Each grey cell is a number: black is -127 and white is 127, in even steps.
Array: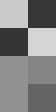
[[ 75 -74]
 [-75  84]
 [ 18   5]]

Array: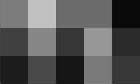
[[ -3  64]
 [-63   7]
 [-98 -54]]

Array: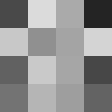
[[-54  91]
 [ 72  16]
 [-30  73]]

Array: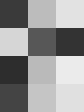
[[-69  60]
 [ 86 -40]
 [-82  58]]

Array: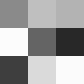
[[ 10  63]
 [124 -27]
 [-65  90]]

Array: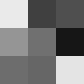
[[106 -63]
 [ 21 -15]
 [-18 -25]]

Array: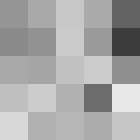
[[21 41]
 [10 18]
 [40 37]]

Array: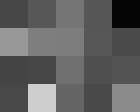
[[-56 -39]
 [ 24  -1]
 [-59 -56]]
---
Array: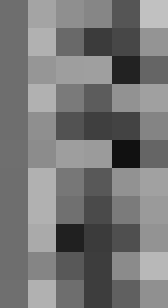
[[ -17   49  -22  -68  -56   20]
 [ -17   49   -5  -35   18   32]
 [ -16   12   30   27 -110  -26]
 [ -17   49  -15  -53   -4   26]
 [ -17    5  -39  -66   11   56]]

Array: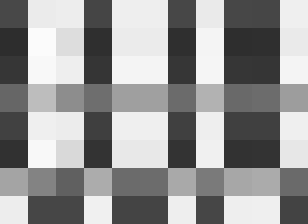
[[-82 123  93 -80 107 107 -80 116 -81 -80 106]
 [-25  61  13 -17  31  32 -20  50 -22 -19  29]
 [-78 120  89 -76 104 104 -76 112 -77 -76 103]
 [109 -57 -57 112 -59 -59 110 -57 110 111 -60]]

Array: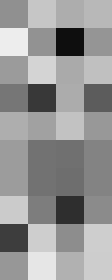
[[ 109   18 -113   21]
 [  -9  -71   44  -35]
 [  28  -13  -15    3]
 [  75   -2  -81   11]
 [  23  102   49   77]]

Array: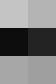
[[-114  -92]]

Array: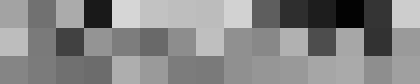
[[ 61  -5 -62  20  -2 -22  13  63  16   8  49 -50  39 -77  26]]

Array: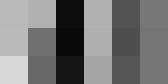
[[  58  -15 -118   47  -49  -10]]
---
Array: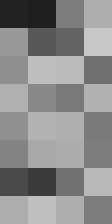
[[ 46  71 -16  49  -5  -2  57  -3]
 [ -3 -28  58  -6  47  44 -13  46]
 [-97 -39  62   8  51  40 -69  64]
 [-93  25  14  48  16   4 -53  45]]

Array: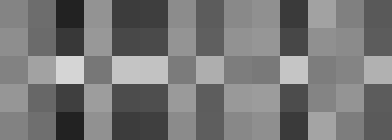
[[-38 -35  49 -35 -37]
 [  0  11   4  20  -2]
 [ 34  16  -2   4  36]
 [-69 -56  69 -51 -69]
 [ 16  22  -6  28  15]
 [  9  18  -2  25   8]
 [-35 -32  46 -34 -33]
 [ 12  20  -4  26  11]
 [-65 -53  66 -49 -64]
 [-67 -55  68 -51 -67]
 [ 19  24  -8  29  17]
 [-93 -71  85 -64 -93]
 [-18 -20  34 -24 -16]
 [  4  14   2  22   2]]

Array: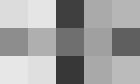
[[ 54 -32  59]
 [ 42  32  41]
 [-64 -16 -72]
 [101  47  95]
 [ 92  13 103]]

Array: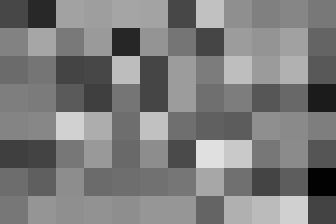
[[  -7  -27  -39 -100   -1  -42 -125  -60]
 [   6   33   49  -23   10   11  -34   80]
 [   0   20   27  -41   15   -8  -59   59]
 [  15   28   62   -2  -35   73  -15   48]
 [  65  -58   -3  -16  -31   96   39  -27]
 [ -56  -10   28   28  -16  -53   -9   22]
 [  35   20  -58  -58   65   13  -14   22]
 [  37  -89   61  -10  -17  -22  -17   14]
 [  30   26  -56  -64   45   25  -20   18]
 [  34   -6  -59  -37   81   -8   13   15]
 [ -87   38  -10   -4    7  -60  -32   21]
 [ -56    2  -20   -1    4  -64  -18   -8]]

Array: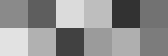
[[-13  -3]
 [-77  47]
 [ 62  27]
 [ 91 -62]
 [-33  49]
 [ 10  98]]

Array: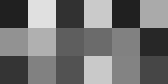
[[ 42 -88 -57]
 [-95   1   3]
 [ 74 -20  73]
 [-78 -33 -45]
 [ 96  48   1]
 [-95  18 -75]]

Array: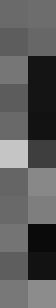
[[ -18  -24 -107 -107 -109  -65    8   -1 -117 -109   12]
 [ -21  -34   -9  -35  -22   69  -26  -22  -11  -33   -7]]
